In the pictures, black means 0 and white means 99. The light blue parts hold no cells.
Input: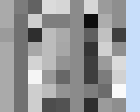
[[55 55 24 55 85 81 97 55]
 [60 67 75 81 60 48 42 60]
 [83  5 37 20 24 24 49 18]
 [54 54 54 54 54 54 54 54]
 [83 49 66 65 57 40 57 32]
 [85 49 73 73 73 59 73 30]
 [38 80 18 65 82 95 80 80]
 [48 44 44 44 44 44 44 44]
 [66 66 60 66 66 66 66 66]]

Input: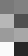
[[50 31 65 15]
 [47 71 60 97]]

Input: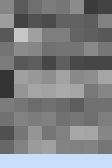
[[26 50 34 46 27 64 52 44 49 52 46]
 [23 36 37 53 27 55 47 44 43 64 51]
 [54 38 39 45 28 53 64 36 46 65 50]
 [46 38 49 45 37 63 66 41 44 50 51]
 [48 29 49 44 27 55 63 44 50 46 62]
 [43 32 62 52 36 59 64 42 48 58 60]
 [35 26 77 54 34 62 58 46 51 46 51]
 [52 61 34 45 48 20 20 48 44 31 40]]

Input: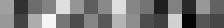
[[38 27]
 [59 33]
 [16  2]
 [50 81]
 [12 25]
 [45 30]
 [52 55]
 [86 70]
 [53 34]
 [36 52]
 [58 29]
 [86 46]
 [51 95]
 [42 67]
 [19 26]
 [62 59]]

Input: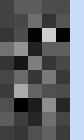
[[29 33  1 37 28 22 30 15 27 23]
 [30 20 79 37 21 47 31 55 43 38]
 [36 43  1 13 49 21 39 11 15 31]
 [36 28 30 57  8 41 66  0 24 21]
 [26 26 21 44 20 27 23 31 36 24]]

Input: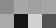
[[64 32]
 [62 81]
 [65  8]
 [54 66]]
